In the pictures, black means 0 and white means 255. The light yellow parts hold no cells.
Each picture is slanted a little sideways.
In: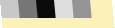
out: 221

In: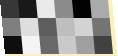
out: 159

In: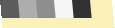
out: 246

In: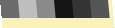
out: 53

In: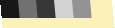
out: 210

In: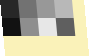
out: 231

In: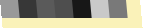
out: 201

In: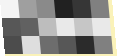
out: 43
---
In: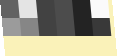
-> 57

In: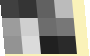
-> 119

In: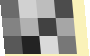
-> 166

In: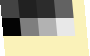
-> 232

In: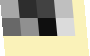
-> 219

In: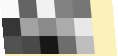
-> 232

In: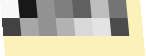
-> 75
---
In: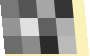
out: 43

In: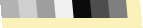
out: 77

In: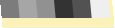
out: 82

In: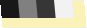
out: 54

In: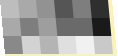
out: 241

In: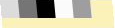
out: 251

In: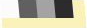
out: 163

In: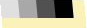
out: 81

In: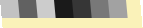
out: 120

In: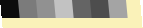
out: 77
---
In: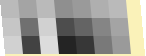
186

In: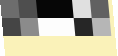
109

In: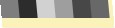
126

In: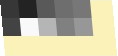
55

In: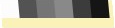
252

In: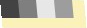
67
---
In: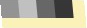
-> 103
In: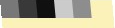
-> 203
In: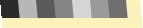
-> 154
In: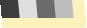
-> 107
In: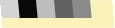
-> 97
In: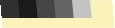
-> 100
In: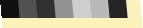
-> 184
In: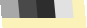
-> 45
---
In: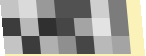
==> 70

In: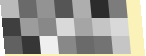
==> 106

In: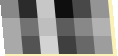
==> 63

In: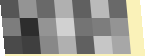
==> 96

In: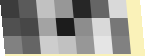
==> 151

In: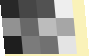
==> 123

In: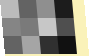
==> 165

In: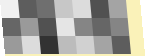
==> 209

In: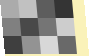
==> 147
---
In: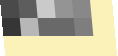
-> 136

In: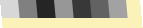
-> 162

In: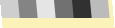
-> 187

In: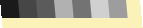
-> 157

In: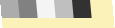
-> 50

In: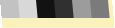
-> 123

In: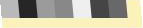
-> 104
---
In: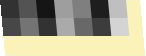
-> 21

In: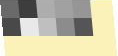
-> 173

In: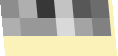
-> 55

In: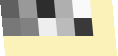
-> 45

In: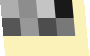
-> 196

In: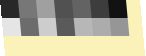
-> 160

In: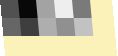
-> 163

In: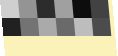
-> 44
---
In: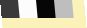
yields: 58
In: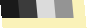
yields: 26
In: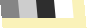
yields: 133
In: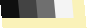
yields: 15
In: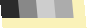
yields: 42
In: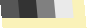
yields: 86
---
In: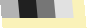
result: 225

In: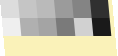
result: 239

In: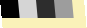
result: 213

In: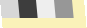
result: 238

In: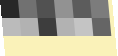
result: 196

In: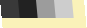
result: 205

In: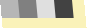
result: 223

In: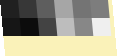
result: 239

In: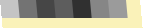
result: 196

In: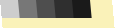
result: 205
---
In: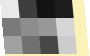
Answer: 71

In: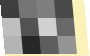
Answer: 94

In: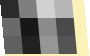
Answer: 150

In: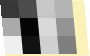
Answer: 208

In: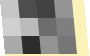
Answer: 147

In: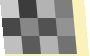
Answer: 179
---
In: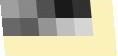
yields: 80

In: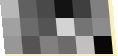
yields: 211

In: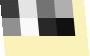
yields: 228

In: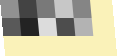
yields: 121

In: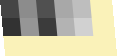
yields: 80

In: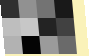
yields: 199

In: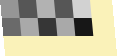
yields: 178

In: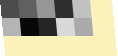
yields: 150

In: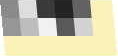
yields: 58
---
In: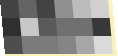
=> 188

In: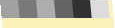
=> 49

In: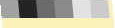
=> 226

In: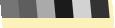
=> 210

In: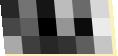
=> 106

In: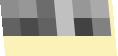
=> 151

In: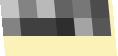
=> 119
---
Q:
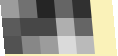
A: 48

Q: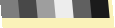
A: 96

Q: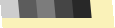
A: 40

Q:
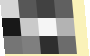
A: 24

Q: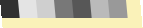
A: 87

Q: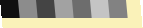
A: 109

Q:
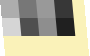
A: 213

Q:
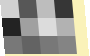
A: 35
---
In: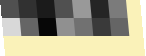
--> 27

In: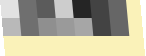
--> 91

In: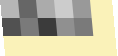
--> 171

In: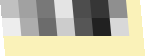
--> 120

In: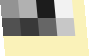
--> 28

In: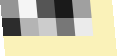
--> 85

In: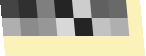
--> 127

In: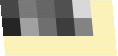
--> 102

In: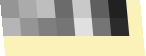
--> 190
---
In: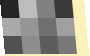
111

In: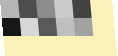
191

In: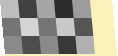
201

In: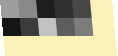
93

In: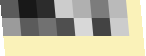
67

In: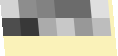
152

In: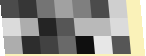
185
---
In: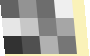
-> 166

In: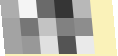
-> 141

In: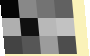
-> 194

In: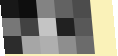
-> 88

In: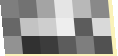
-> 217

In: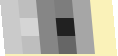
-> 166

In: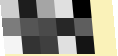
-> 94

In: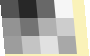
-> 205

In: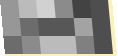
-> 78
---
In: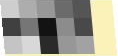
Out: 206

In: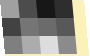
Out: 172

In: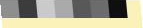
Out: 170

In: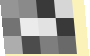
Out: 226

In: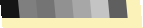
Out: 167

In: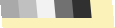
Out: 192
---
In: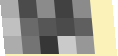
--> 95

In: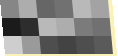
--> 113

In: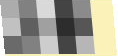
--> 86

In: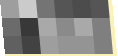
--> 127

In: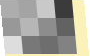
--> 98

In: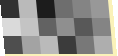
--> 132

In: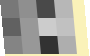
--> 193

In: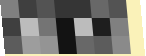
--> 128

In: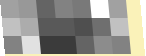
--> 193

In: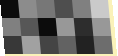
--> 152
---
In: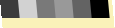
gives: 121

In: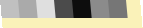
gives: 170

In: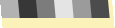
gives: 155

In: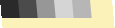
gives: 151

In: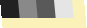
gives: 89

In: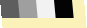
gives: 94

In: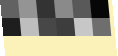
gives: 148

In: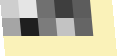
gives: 195
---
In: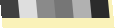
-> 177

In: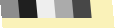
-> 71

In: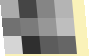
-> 113

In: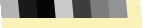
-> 61

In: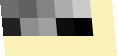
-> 202

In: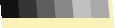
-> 192

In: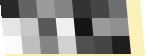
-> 50

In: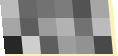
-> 83

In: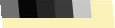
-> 198
